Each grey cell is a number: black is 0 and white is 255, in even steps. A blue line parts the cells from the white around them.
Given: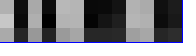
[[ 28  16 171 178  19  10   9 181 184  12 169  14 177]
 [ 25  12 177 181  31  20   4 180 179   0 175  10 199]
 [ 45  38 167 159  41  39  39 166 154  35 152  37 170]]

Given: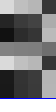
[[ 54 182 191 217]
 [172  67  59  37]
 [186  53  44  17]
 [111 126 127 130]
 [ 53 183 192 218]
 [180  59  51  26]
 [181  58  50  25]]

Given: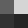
[[213  96]
 [ 37  50]]

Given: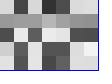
[[222 219  77  50 216  69 217]
 [145 148 161 182 157 157 153]
 [ 77  79 229 235  93 234  77]
 [243 221  84  84 228  92 207]
 [221 222  96  72 229  83 226]]

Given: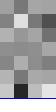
[[163 166 120 160]
 [ 80 120 222 130]
 [113 165 151 178]
 [167 143 140 143]
 [127 141 174 134]
 [165 169 120 180]
 [228 189  38 199]]

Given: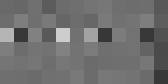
[[ 88 110 109 111 119 116 111 108  92 112 103 105]
 [ 93 126 116 113 122 103 109 102 121 111 126 109]
 [ 81  56 114 124  55 163 113 205  89 129  56 181]
 [ 74  99 114 113 111 123 115 130 114 116 109 126]
 [ 75 119 111 111 110 107 115 119 110 118 114 117]
 [ 56 107 115 118 120 108 121 113 112 107 110 111]]

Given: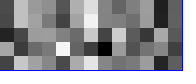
[[ 96  31 157 127 100 132 221 175  85 143 154 192  75]
 [ 97  33 155 111 127 131 241 163  67 122 162 192  72]
 [ 89 169  55  91 205  68 200 107 129 157 156  71  35]
 [ 64 134 115  82 155   1  62 100 246 122 107  60 166]
 [ 94  36 156 122 114 134 228 171  74 135 161 199  67]]
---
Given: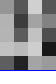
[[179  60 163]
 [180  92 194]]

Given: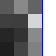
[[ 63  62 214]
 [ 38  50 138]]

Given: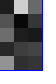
[[ 83   8  54]
 [109  30  25]]

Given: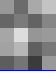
[[102 123  99]
 [166 221 150]]

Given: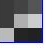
[[ 58 175 204]
 [186  36  33]]

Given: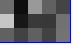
[[198  23  57]
 [ 97  66  96]]

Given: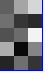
[[112  54  42]
 [ 81 108 243]]

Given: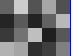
[[ 37  90  35]
 [ 57 114 191]]

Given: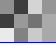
[[ 61 153 115]
 [234 130 202]]
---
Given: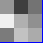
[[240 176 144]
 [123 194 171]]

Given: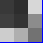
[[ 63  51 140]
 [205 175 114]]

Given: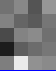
[[130 101  90]
 [ 74 131 139]]

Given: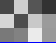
[[214  77 201]
 [121 130 235]]

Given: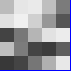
[[224 240 208]
 [ 67 120 181]]

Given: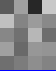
[[192 132 155]
 [135 113 183]]

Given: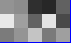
[[232 159  98]
 [123 148 196]]

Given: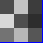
[[216  79  45]
 [115 183  86]]
